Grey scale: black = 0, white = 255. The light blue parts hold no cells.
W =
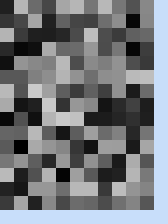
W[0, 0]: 32
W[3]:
[41, 8, 15, 170, 105, 107, 151, 76, 119, 6, 61]
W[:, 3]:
[71, 33, 30, 170, 128, 142, 160, 201, 180, 93, 149, 39, 179, 151, 136]
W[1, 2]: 166
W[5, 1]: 88
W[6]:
[185, 83, 202, 160, 94, 59, 96, 63, 145, 27, 107]
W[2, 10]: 104
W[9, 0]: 101
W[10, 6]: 18
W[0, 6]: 118
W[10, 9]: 26
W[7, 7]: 20
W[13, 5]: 184
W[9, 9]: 39
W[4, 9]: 78
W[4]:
[16, 148, 136, 128, 185, 77, 138, 126, 146, 78, 57]
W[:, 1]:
[182, 71, 59, 8, 148, 88, 83, 20, 81, 98, 0, 147, 29, 22, 166]
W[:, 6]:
[118, 65, 190, 151, 138, 111, 96, 136, 27, 159, 18, 145, 89, 184, 102]
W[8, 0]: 8
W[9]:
[101, 98, 184, 93, 21, 93, 159, 107, 129, 39, 117]
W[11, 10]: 85
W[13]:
[34, 22, 151, 151, 110, 184, 184, 57, 188, 148, 132]
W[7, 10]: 29
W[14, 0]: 58
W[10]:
[90, 0, 169, 149, 134, 54, 18, 158, 157, 26, 166]
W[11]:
[119, 147, 94, 39, 152, 62, 145, 94, 26, 172, 85]
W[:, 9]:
[82, 7, 96, 6, 78, 186, 27, 65, 48, 39, 26, 172, 181, 148, 132]
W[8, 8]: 37
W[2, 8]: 59

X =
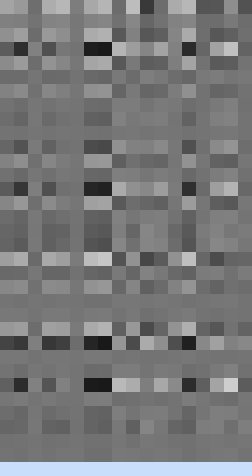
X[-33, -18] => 164
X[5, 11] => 120
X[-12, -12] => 113
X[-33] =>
[164, 153, 110, 173, 183, 125, 168, 181, 108, 189, 57, 109, 171, 183, 85, 86, 142, 82]
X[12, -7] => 124
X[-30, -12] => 30
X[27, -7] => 168
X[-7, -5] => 110
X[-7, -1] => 113
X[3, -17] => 46
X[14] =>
[134, 151, 111, 139, 124, 118, 160, 163, 89, 109, 102, 96, 118, 156, 118, 94, 88, 119]
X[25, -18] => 119
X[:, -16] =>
[110, 115, 108, 129, 109, 117, 113, 118, 119, 117, 122, 112, 118, 126, 111, 120, 119, 120, 106, 119, 113, 117, 116, 109, 127, 115, 118, 129, 116, 118, 119, 116, 117]
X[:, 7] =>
[181, 133, 177, 26, 170, 102, 147, 107, 95, 113, 73, 152, 102, 34, 163, 95, 88, 79, 198, 98, 151, 113, 122, 179, 25, 120, 108, 25, 125, 98, 96, 113, 111]
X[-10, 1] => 157
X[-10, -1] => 99
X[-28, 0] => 108
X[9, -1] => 115
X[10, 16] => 148
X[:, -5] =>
[183, 133, 171, 43, 164, 103, 144, 110, 98, 114, 80, 146, 105, 48, 156, 97, 89, 84, 191, 98, 148, 114, 122, 175, 32, 119, 110, 44, 124, 101, 96, 113, 113]
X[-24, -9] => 119
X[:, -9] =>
[189, 135, 129, 157, 121, 108, 121, 124, 120, 119, 129, 112, 125, 144, 109, 118, 102, 112, 146, 102, 133, 119, 120, 152, 75, 117, 124, 172, 112, 116, 96, 113, 119]
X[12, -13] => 117
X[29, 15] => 126
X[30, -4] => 125
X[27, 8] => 185
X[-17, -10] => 126
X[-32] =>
[128, 126, 115, 131, 133, 119, 130, 133, 113, 135, 102, 114, 130, 133, 109, 109, 121, 109]
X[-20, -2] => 179
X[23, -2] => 114
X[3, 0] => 92
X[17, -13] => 115
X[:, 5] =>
[125, 119, 120, 115, 119, 115, 118, 116, 115, 116, 115, 118, 117, 114, 118, 115, 114, 115, 123, 114, 119, 116, 117, 122, 109, 117, 116, 116, 116, 115, 114, 116, 117]
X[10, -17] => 83
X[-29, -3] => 90

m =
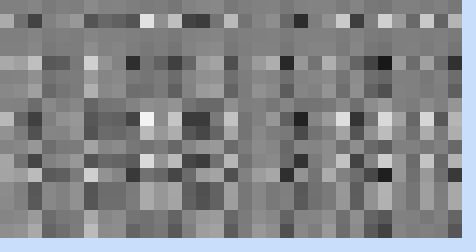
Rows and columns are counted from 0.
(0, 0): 128
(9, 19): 125
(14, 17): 119
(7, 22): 116
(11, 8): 100
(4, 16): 79
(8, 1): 103
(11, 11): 148
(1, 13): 67
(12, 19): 167
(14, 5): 145
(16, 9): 100
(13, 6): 85
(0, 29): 128
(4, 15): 163
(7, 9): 130
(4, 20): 40
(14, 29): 117
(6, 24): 110
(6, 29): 128
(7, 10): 143
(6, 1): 140
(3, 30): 123
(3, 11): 125
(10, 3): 110
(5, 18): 135
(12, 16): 80
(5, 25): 140
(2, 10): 124
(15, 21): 132
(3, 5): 125
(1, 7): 104
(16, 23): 153
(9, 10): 186
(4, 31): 108
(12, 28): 150
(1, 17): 115
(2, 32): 122
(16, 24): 109
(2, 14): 131

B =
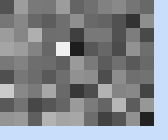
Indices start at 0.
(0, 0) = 82
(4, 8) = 112
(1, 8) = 81
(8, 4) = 164
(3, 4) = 240
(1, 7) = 100
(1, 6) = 105
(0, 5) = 100
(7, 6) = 123
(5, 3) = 89
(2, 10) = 73
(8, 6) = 109
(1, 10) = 142
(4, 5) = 154
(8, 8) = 85
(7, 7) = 101
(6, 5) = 55
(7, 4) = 101
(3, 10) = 110
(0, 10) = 104
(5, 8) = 141
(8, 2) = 95
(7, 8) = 182
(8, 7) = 65
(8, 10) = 34
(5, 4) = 110
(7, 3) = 86
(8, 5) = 167

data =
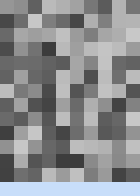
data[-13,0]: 150
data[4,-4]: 133
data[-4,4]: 69
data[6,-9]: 121
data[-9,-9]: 108
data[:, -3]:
[91, 127, 166, 196, 195, 188, 194, 143, 93, 88, 178, 162, 154]
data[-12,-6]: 106
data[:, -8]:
[96, 199, 158, 114, 107, 103, 139, 81, 140, 198, 147, 84, 100]
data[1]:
[72, 109, 199, 126, 106, 71, 175, 127, 179, 180]
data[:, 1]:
[142, 109, 167, 145, 108, 160, 121, 162, 92, 159, 199, 172, 111]
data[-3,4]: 92
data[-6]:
[95, 162, 81, 68, 159, 106, 175, 143, 67, 130]
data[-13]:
[150, 142, 96, 186, 176, 162, 119, 91, 179, 117]
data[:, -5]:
[162, 71, 155, 159, 166, 164, 84, 106, 115, 109, 189, 60, 192]
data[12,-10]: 65
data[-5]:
[106, 92, 140, 86, 189, 115, 187, 93, 103, 199]
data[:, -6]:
[176, 106, 192, 185, 91, 187, 191, 159, 189, 69, 92, 61, 155]
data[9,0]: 63
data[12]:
[65, 111, 100, 186, 155, 192, 125, 154, 67, 92]
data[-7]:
[189, 121, 139, 74, 191, 84, 123, 194, 178, 84]
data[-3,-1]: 192

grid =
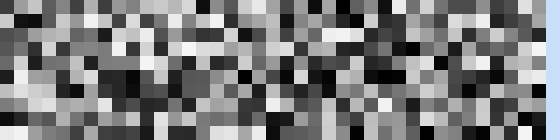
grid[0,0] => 61
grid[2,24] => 242
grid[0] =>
[61, 157, 197, 93, 132, 64, 176, 62, 152, 129, 191, 201, 183, 215, 14, 139, 87, 203, 232, 162, 71, 157, 13, 165, 0, 96, 137, 15, 235, 113, 208, 115, 76, 75, 142, 62, 78, 224, 153]
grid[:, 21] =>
[157, 133, 160, 53, 143, 213, 34, 73, 156, 92]
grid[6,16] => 90
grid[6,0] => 190
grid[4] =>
[105, 208, 29, 113, 116, 193, 32, 124, 126, 127, 244, 213, 109, 33, 194, 40, 59, 205, 102, 153, 30, 143, 41, 77, 69, 203, 37, 48, 128, 192, 224, 5, 78, 202, 241, 32, 178, 189, 129]
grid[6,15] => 178
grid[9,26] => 191
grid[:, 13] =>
[215, 131, 88, 245, 33, 86, 89, 33, 197, 41]
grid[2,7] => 26
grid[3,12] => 209
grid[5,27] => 1
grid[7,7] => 229
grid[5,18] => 161
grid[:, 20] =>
[71, 18, 64, 221, 30, 7, 74, 180, 24, 88]
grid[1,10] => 65
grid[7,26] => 89
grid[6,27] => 94
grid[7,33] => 119
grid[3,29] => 1
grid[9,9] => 67
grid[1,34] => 238
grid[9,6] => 169
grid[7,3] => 224
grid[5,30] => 123
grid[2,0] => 78
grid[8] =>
[13, 37, 104, 86, 176, 116, 66, 159, 131, 196, 46, 226, 151, 197, 121, 110, 120, 51, 105, 18, 24, 156, 107, 207, 98, 63, 189, 146, 152, 69, 219, 186, 96, 127, 205, 52, 157, 4, 27]
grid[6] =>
[190, 222, 206, 196, 35, 11, 160, 54, 38, 12, 72, 80, 19, 89, 91, 178, 90, 167, 29, 189, 74, 34, 71, 12, 142, 121, 189, 94, 117, 140, 206, 180, 67, 5, 55, 191, 136, 139, 4]
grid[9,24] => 139
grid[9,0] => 234
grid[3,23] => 180

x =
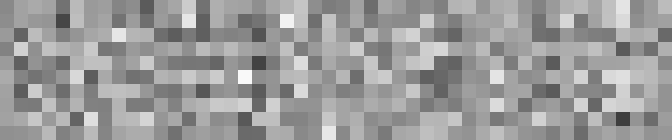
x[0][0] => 137
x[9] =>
[144, 146, 152, 185, 129, 146, 186, 133, 164, 172, 172, 143, 113, 151, 159, 150, 160, 106, 107, 173, 171, 137, 145, 231, 137, 179, 148, 122, 167, 171, 191, 183, 152, 147, 170, 192, 167, 148, 143, 126, 155, 108, 153, 165, 152, 166, 147, 151]
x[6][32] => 135
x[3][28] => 161
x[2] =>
[154, 99, 188, 161, 127, 149, 166, 173, 230, 181, 178, 110, 93, 121, 95, 135, 130, 134, 84, 154, 139, 177, 133, 188, 158, 127, 185, 148, 193, 210, 149, 118, 101, 145, 152, 176, 161, 166, 112, 108, 152, 133, 126, 123, 184, 172, 178, 105]
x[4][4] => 105
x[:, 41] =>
[185, 119, 133, 174, 137, 210, 135, 211, 125, 108]
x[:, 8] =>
[133, 115, 230, 125, 144, 138, 191, 180, 182, 164]
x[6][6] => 126
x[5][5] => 216
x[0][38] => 131
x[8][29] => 145
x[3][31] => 214
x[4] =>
[155, 96, 147, 133, 105, 179, 192, 192, 144, 162, 202, 141, 121, 118, 119, 102, 151, 138, 67, 121, 166, 220, 121, 169, 151, 148, 198, 122, 169, 195, 204, 108, 99, 139, 161, 182, 124, 184, 138, 91, 176, 137, 162, 162, 163, 178, 183, 137]
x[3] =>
[130, 209, 144, 193, 179, 170, 201, 119, 125, 154, 142, 158, 169, 143, 186, 165, 186, 164, 155, 147, 192, 125, 154, 177, 172, 204, 128, 118, 161, 151, 206, 214, 166, 158, 186, 124, 152, 160, 182, 167, 173, 174, 192, 171, 90, 142, 112, 176]
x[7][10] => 123
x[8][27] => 149
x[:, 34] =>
[149, 164, 152, 186, 161, 144, 152, 165, 159, 170]
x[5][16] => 153
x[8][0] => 162
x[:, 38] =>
[131, 114, 112, 182, 138, 146, 107, 148, 209, 143]
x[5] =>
[171, 132, 115, 127, 150, 216, 93, 169, 138, 113, 119, 179, 172, 201, 177, 203, 153, 249, 142, 148, 184, 187, 165, 144, 182, 110, 192, 203, 153, 134, 96, 104, 116, 148, 144, 228, 164, 141, 146, 176, 164, 210, 124, 217, 223, 191, 185, 166]
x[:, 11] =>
[152, 155, 110, 158, 141, 179, 122, 161, 150, 143]
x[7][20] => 153
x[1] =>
[141, 162, 152, 149, 70, 190, 155, 164, 115, 156, 111, 155, 139, 230, 96, 174, 151, 105, 116, 139, 242, 194, 111, 194, 137, 167, 124, 143, 139, 138, 205, 143, 126, 156, 164, 162, 187, 156, 114, 161, 215, 119, 162, 193, 218, 143, 157, 161]
